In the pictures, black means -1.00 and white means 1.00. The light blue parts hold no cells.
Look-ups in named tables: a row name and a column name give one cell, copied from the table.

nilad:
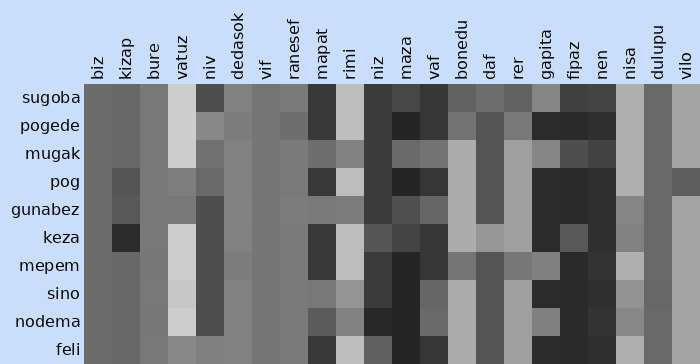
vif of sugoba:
-0.08
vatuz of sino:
0.56
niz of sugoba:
-0.54
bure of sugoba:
-0.06
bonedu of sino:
0.35
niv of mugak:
-0.11
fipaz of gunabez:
-0.67
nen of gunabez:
-0.63
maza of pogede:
-0.71
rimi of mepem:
0.48
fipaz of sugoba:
-0.50
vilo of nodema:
0.28
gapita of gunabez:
-0.66
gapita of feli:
-0.66
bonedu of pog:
0.35
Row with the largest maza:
mugak

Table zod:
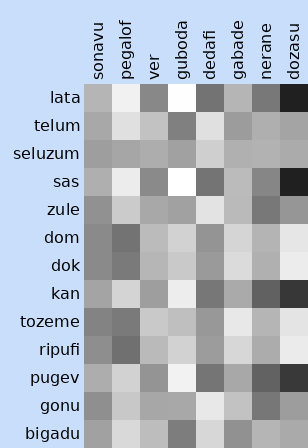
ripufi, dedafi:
0.22
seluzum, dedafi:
0.62
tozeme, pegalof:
-0.04
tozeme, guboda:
0.50
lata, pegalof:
0.89
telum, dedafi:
0.76
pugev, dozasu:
-0.55
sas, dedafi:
-0.09
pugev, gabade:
0.32
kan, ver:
0.24
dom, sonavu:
0.08
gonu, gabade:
0.52
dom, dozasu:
0.80
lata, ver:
0.07
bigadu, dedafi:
0.69

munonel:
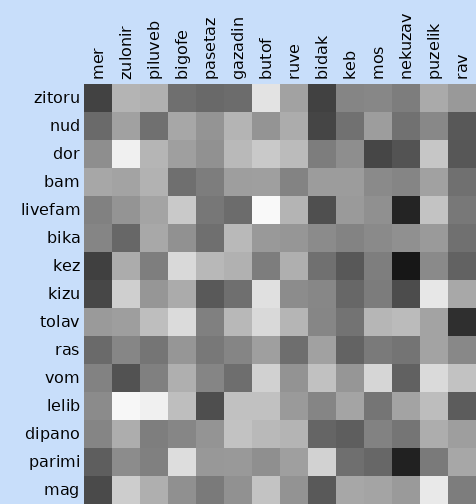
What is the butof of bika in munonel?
0.20
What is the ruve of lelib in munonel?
0.21
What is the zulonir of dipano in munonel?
0.36
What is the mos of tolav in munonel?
0.43
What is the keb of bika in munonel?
0.03
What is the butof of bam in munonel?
0.25
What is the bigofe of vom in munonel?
0.37
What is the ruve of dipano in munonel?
0.41
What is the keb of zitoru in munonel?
0.04
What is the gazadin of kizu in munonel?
-0.13
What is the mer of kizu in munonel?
-0.44
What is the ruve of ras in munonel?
-0.14
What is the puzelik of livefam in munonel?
0.53
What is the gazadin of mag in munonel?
0.14

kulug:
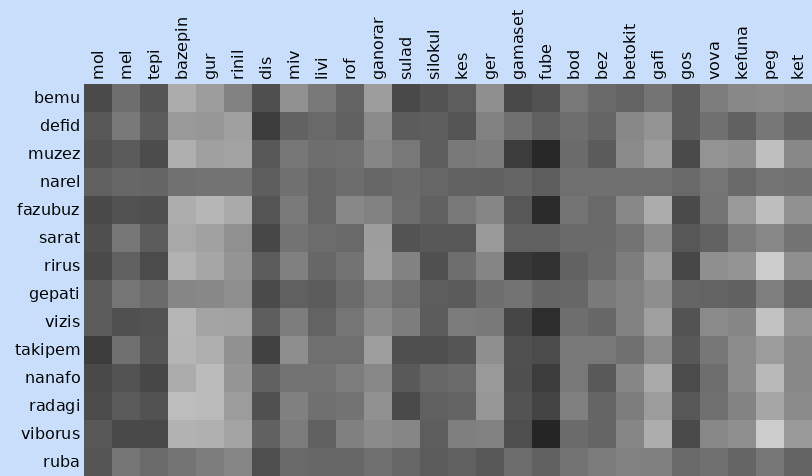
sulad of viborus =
0.05
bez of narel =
-0.12
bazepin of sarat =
0.32
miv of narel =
-0.12
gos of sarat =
-0.32
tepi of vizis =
-0.35
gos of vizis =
-0.35
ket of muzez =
0.07
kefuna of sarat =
-0.03
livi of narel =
-0.20

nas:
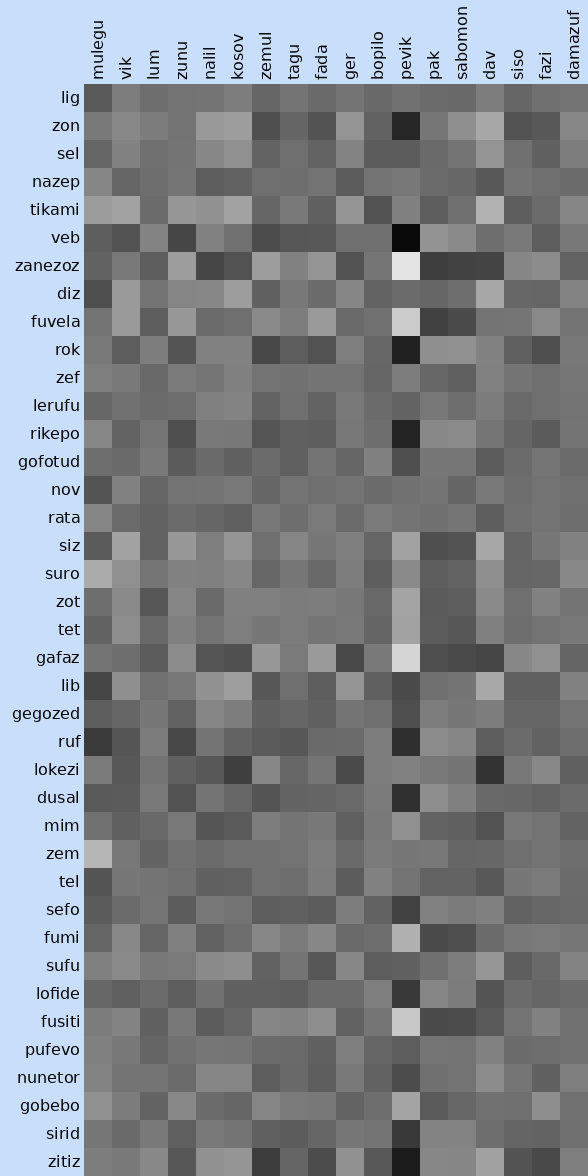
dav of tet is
0.00
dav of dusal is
-0.18
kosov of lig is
-0.02
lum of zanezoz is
-0.27
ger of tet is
-0.05
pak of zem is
-0.06
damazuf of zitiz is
-0.01
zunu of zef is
-0.04
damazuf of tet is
-0.06
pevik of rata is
-0.10
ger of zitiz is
0.14
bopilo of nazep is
-0.10
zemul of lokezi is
0.06
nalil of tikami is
0.14
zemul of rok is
-0.44
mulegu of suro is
0.34
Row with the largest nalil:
zon

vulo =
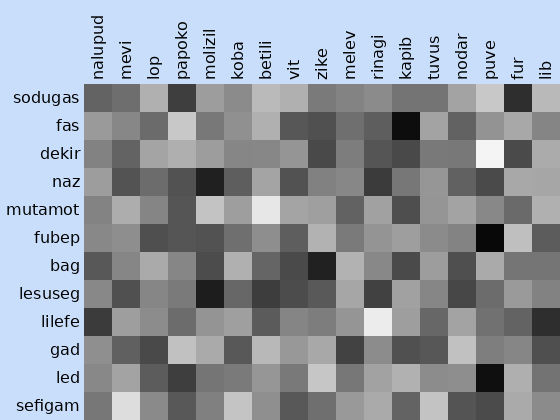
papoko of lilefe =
-0.15
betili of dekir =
0.06
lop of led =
-0.28
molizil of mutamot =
0.53
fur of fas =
0.32
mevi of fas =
0.06
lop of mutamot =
0.04
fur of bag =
-0.08
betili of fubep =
0.11
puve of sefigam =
-0.41
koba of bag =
0.38
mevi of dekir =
-0.22
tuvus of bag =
0.23
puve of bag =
0.33
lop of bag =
0.33

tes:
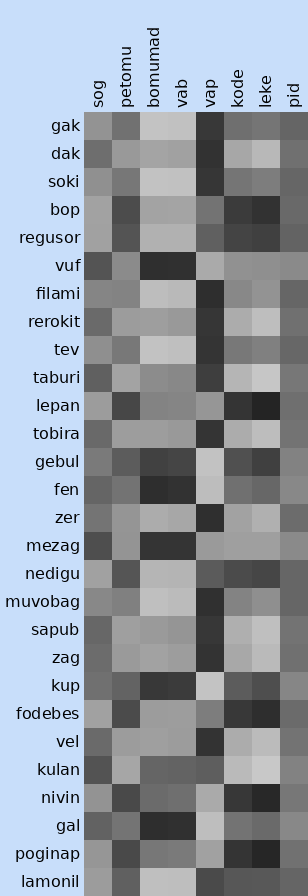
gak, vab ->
0.51
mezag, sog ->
-0.39
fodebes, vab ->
0.23
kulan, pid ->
0.02
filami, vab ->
0.45
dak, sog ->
-0.14
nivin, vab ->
-0.13
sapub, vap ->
-0.57
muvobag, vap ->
-0.62
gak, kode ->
-0.13
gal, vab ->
-0.62
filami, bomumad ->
0.48
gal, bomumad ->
-0.64
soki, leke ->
-0.02
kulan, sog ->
-0.35
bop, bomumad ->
0.28
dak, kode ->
0.31

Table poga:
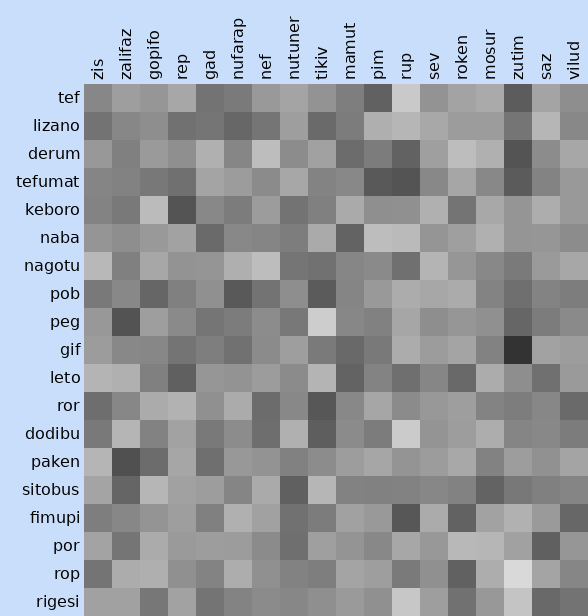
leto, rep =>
-0.25
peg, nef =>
0.10
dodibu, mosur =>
0.36
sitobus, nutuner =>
-0.25
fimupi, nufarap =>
0.38
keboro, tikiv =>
0.00
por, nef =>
0.09
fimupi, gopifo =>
0.16
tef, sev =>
0.15
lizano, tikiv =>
-0.17
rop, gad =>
0.03
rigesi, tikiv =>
0.12

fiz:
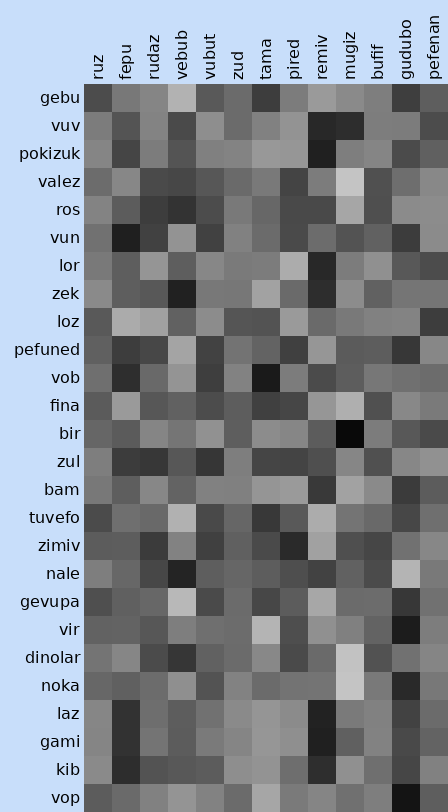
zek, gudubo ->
-0.08
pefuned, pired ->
-0.50
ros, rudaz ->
-0.52
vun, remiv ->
-0.15
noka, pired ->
-0.10
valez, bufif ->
-0.37
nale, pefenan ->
-0.05
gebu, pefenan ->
-0.26
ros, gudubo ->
0.09
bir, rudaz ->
0.04
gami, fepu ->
-0.61
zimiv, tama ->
-0.42
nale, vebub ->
-0.72

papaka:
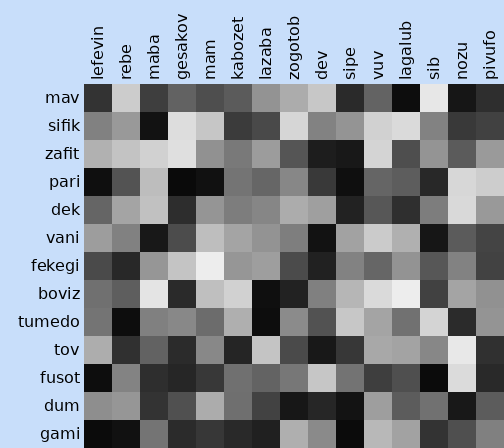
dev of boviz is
0.00
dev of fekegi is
-0.74
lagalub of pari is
-0.27
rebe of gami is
-0.87
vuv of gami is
0.44
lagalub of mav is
-0.90
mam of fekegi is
0.86
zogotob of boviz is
-0.73
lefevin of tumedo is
-0.09
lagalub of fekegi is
0.15
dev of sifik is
0.02
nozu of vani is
-0.29
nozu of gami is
-0.38
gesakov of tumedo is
0.07
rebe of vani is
0.01
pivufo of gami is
0.00
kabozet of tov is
-0.71
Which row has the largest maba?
boviz

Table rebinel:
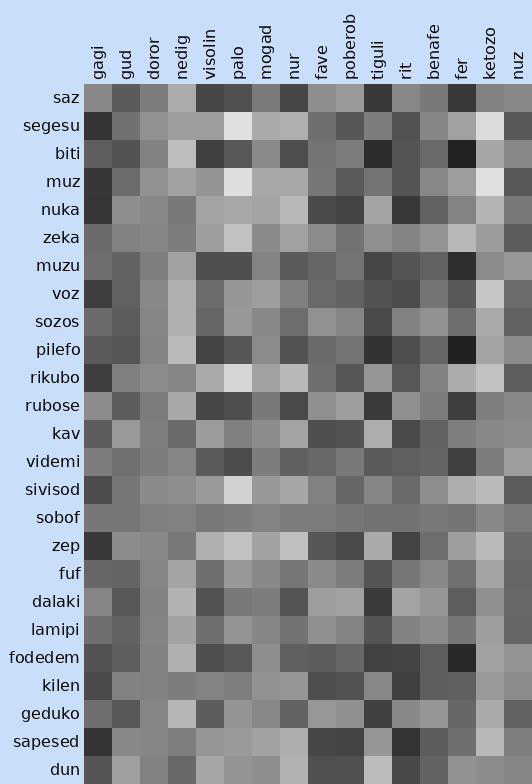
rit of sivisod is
-0.16
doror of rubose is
-0.02
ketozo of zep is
0.46
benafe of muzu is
-0.23
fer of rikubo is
0.35
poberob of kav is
-0.35
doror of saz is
-0.02
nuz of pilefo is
0.09
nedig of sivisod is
0.11
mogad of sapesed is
0.27
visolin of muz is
0.16
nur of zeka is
0.26
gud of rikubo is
0.00
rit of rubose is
0.12
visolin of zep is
0.37
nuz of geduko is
-0.23
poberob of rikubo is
-0.32

